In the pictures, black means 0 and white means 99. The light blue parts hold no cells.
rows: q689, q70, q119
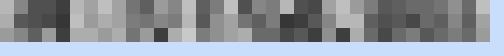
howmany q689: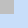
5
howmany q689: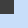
1
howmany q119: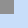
2
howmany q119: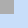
6
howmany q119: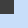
4
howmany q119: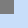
3

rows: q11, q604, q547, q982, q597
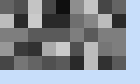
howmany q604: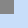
1
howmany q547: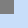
5
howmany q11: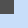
1
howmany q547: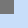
0
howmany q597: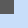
2
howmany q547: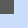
4

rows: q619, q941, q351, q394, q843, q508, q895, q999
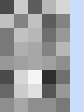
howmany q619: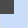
1
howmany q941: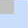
2

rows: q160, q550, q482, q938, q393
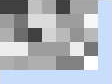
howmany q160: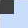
3
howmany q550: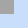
0
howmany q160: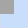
3
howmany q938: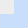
3
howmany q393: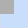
3
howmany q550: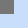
1

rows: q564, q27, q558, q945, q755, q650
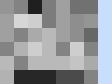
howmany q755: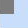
0
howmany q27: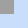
2
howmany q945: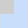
2
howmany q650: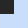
3

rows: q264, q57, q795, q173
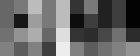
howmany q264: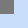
3
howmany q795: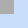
1
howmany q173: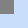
4

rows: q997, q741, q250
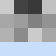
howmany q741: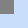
1
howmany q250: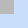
0
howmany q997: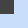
1

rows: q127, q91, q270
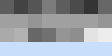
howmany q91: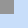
2
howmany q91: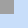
6
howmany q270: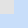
1
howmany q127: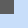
2
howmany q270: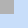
1
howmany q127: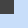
1

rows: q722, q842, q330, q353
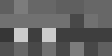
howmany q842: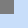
0
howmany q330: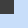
5
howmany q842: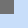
6
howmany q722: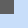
3
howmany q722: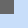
4
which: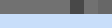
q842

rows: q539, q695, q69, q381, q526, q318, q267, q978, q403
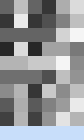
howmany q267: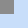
2
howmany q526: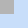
2

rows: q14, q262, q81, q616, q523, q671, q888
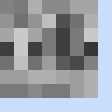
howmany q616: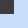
3
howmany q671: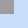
3
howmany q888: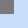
4
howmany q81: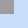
0

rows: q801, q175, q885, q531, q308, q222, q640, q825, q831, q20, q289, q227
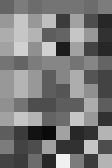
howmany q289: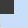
0
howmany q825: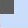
3

